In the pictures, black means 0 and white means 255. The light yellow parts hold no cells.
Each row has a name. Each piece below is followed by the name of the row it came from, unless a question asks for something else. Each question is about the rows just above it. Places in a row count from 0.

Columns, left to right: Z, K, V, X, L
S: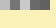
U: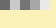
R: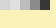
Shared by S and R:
[189]
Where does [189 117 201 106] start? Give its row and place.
S, 0
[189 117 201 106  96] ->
S

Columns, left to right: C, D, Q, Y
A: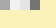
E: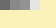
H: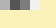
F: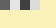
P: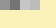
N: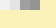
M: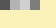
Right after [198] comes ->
[188]
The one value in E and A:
[229]
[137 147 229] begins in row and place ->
E, 1
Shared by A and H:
[241]
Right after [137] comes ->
[147]

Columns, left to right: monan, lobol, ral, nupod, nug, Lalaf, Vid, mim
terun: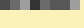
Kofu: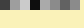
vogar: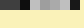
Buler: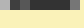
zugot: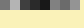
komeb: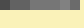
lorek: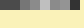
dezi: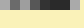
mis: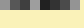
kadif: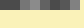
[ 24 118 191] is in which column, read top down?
nug
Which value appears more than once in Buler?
[51]

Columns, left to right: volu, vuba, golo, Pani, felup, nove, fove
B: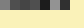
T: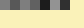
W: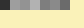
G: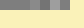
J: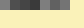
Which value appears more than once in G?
[126]
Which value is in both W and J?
[126]
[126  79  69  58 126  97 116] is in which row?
J
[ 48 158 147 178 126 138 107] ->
W
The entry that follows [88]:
[126]
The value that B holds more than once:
[79]

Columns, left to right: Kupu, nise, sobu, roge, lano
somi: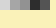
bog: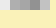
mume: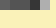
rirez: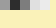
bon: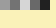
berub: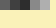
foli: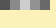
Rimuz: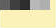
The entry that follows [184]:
[175]
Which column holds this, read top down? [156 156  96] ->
Kupu
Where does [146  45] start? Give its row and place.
somi, 2
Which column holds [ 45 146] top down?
roge

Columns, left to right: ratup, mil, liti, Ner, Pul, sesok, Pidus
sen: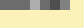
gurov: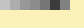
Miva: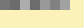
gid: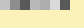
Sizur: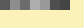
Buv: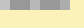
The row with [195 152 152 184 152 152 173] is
Buv
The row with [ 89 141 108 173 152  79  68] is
Sizur
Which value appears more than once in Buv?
[152]
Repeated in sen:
[108]
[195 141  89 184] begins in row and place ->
gid, 0

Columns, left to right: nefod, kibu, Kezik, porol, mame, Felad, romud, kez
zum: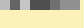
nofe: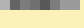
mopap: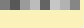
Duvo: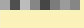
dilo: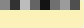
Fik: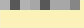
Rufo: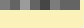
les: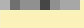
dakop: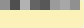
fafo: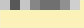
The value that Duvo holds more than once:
[134]
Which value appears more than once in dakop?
[144]

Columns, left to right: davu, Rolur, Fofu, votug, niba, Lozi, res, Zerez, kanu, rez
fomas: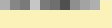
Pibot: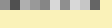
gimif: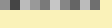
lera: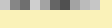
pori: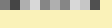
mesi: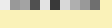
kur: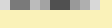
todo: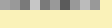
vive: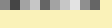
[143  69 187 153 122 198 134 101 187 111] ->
gimif
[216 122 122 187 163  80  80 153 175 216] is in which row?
kur
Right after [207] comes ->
[163]
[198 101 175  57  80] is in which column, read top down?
Lozi
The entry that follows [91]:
[153]

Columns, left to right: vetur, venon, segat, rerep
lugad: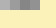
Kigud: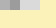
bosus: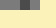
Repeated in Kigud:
[218]
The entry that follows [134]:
[146]
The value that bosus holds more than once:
[123]
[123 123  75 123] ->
bosus
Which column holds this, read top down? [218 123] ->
rerep

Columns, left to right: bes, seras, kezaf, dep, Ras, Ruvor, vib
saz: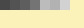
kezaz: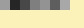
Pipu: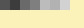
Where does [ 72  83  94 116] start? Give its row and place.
saz, 0
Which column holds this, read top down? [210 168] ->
vib

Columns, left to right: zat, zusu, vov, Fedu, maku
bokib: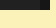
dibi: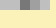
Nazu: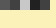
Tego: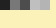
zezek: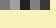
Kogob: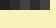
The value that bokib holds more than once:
[33]
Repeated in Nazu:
[65]
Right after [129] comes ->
[55]
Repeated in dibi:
[191]
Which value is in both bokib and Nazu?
[33]
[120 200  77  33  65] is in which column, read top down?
vov

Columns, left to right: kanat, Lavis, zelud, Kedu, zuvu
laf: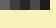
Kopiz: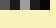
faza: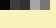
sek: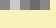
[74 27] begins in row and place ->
laf, 3
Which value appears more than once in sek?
[136]
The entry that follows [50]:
[166]
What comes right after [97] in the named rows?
[62]
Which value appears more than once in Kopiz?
[27]

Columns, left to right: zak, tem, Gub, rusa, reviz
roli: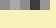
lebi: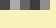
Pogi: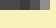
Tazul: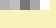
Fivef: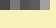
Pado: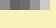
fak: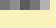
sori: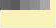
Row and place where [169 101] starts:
lebi, 1
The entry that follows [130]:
[142]

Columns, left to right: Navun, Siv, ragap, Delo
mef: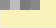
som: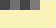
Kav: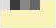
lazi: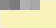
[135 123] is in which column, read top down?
Delo
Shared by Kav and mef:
[135]
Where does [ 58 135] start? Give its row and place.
Kav, 1
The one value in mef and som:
[123]

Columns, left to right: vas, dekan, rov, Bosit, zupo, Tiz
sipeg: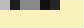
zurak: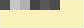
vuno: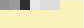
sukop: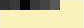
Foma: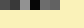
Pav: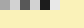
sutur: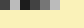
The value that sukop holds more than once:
[57]
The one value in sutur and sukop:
[66]
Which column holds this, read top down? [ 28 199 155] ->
dekan

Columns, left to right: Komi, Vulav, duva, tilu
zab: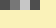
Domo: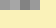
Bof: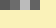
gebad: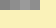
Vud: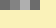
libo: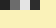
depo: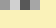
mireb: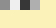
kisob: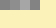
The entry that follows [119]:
[198]
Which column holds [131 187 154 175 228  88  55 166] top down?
duva
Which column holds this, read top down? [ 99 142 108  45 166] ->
tilu
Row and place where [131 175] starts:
Vud, 1
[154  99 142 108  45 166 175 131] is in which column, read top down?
tilu

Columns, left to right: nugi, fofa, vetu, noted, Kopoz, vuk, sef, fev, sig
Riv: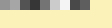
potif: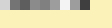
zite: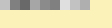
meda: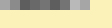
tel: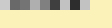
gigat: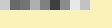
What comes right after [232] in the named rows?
[194]
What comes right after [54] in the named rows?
[116]
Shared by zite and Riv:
[166]

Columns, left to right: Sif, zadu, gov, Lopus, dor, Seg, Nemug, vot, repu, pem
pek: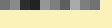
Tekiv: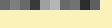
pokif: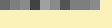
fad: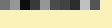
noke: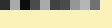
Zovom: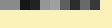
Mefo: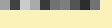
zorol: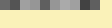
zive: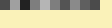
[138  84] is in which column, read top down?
pem
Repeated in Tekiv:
[105]

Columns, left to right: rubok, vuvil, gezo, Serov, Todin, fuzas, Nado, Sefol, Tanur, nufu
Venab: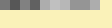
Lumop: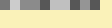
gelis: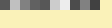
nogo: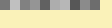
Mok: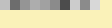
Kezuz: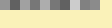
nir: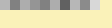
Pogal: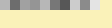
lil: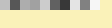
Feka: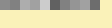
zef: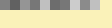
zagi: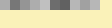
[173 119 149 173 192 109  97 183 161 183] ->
zagi
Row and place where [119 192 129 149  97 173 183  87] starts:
nogo, 0
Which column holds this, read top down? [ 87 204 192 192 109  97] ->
vuvil

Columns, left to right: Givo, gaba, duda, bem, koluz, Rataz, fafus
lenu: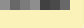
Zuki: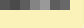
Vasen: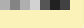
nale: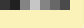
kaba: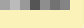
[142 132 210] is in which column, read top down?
bem
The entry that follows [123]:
[142]
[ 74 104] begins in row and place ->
lenu, 5

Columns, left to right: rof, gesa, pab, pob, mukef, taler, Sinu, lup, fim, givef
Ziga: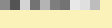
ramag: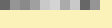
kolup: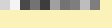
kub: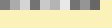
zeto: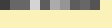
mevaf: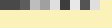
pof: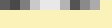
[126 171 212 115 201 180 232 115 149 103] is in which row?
kub
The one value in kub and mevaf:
[232]

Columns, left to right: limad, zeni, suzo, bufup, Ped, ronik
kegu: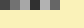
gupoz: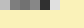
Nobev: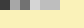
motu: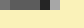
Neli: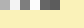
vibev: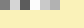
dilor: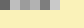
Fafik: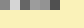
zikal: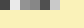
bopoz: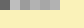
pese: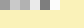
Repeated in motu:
[92]
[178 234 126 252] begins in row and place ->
pese, 2
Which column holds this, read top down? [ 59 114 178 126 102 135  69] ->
limad

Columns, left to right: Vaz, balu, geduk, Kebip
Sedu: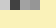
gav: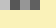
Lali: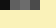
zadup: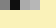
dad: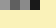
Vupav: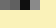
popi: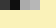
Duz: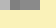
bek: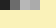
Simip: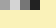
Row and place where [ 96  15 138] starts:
Vupav, 1
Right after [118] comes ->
[34]
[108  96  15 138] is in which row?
Vupav
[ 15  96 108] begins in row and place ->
Lali, 0

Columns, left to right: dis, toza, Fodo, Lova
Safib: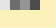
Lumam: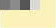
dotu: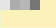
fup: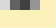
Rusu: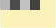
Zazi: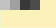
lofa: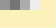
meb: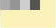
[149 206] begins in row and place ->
meb, 1
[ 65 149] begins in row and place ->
fup, 2
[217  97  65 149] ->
fup
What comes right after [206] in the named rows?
[85]
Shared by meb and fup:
[149]
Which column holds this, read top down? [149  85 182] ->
Fodo

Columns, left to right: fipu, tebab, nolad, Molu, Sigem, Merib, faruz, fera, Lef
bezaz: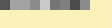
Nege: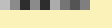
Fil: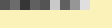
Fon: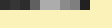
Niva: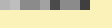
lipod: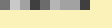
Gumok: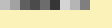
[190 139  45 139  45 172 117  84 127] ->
Nege
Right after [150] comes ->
[223]
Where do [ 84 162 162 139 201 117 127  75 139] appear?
bezaz
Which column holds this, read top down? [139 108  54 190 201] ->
tebab
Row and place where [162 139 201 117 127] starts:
bezaz, 2
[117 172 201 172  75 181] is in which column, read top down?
Merib

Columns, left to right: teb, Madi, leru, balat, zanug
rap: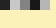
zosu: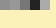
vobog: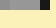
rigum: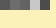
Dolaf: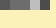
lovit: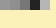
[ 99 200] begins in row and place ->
rigum, 2
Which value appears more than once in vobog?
[152]
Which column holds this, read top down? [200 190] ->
balat
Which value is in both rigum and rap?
[200]

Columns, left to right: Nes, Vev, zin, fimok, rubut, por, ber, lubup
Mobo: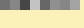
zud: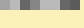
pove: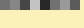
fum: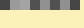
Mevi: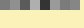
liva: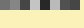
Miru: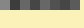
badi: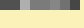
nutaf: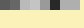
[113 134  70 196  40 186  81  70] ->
liva
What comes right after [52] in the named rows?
[154]
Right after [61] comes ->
[103]
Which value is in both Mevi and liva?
[134]
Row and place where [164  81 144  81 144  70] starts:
fum, 2

